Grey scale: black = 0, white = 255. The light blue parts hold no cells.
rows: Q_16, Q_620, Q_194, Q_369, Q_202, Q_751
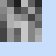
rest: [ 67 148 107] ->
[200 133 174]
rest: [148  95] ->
[200 133 162]
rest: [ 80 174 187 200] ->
[133  95]
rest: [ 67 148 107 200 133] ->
[174]

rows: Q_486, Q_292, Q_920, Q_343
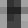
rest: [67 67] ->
[161]
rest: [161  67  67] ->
[161]
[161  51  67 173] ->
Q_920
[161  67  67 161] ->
Q_343
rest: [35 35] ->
[122]

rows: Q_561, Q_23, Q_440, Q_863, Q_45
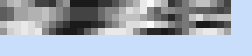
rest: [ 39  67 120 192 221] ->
[233 233 206 163]
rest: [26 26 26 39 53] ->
[106 135 178 221 221 233 249 206 192 135 106 120 106  26  26  39  53  81]
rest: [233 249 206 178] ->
[ 53  81 120 163 192 192 149 106  67]
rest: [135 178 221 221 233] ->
[249 206 192 135 106 120 106  26  26  39  53  81]
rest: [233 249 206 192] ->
[135 106 120 106  26  26  39  53  81]
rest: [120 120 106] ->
[93 93 81 67 81]

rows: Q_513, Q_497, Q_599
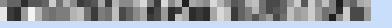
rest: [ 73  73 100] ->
[154 204  87 204 138 191 125  31 125 100 167 179]
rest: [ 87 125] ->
[154  73 113 191 154 167 204 154 113  31 138 204  73  73 154]
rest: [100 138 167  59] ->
[ 73 154  44 191 167  44  59  44 167 216 191  59 100 125  87 125 154  73
 113 191 154 167 204 154 113  31 138 204  73  73 154]
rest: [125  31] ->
[125 100 167 179]
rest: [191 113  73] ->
[ 73 100 154 204  87 204 138 191 125  31 125 100 167 179]

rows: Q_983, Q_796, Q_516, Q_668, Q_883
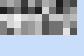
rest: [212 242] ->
[212 199 212  99 199 199 171 185]
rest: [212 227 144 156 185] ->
[ 83 114 114 171 130]

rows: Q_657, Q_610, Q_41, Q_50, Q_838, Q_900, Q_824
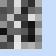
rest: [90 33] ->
[176]
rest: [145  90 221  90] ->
[ 47 176]
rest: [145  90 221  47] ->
[ 18 130]
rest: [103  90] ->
[ 33 176]
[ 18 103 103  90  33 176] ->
Q_838
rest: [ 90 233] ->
[161 176 145]
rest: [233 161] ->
[176 145]

